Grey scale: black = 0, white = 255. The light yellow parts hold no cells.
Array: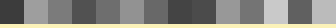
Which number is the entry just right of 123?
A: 81
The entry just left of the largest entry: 116

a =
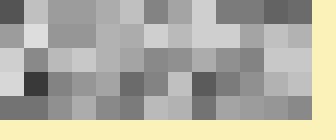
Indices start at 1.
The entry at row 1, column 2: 192
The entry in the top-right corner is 107
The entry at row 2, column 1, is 156
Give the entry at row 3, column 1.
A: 207
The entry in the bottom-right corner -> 137
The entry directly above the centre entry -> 207
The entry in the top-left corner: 84
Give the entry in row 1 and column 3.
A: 156
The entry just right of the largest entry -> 150
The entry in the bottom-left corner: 115
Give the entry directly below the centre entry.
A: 131
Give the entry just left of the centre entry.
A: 164
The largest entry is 221

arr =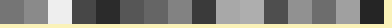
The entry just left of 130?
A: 101
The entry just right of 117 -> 138
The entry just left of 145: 78
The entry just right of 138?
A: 238
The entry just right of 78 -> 145

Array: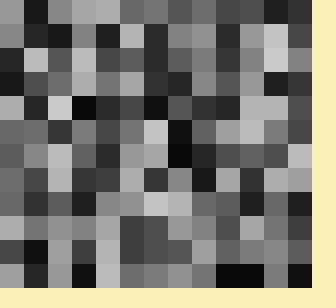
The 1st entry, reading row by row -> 151
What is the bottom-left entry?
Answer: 158
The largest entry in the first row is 173
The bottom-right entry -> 16
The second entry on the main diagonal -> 37
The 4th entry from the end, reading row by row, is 9
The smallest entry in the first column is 23
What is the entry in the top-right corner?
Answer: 49
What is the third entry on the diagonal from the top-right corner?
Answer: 130
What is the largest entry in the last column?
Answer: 188
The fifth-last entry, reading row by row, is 117
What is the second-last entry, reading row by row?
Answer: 123
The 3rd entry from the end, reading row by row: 9
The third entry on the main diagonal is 86
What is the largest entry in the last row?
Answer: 188
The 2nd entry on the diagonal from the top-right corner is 195

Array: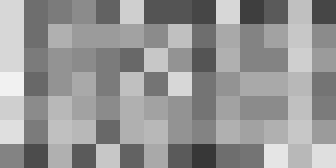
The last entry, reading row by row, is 223
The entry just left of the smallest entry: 90
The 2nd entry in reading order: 110
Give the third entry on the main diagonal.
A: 147
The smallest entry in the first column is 131
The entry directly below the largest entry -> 207
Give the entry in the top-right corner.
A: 70
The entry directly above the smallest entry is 131
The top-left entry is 215
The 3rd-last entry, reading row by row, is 229
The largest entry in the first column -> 241
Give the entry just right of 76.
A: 176
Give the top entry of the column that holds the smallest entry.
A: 70
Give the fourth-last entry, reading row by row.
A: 116
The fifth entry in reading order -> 98
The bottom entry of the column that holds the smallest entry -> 55
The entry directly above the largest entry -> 215
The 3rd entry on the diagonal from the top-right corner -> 131
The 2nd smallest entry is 62
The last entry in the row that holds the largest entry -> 116
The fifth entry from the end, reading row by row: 110

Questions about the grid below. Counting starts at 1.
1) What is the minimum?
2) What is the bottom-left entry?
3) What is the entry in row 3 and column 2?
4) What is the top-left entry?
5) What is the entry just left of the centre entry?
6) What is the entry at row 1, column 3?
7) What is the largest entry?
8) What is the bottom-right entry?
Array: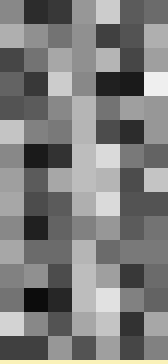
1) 12
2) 64
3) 115
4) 136
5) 167
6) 56
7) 239
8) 129

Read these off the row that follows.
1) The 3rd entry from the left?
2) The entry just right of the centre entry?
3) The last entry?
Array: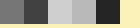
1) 207
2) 185
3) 37

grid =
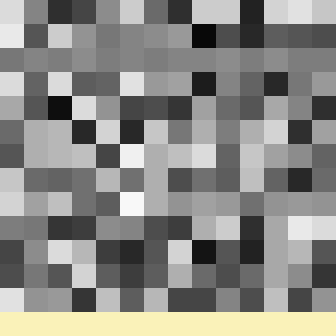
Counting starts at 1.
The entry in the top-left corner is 219
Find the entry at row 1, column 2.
132
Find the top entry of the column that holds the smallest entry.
204
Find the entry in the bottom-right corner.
147
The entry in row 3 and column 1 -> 119
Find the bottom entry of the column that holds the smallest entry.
69
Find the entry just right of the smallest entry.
77
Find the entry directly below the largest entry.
132
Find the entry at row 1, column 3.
47
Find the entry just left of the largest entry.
93
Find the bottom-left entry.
225
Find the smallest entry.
8
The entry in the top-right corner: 198
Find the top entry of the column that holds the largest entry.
204
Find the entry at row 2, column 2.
85
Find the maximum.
248
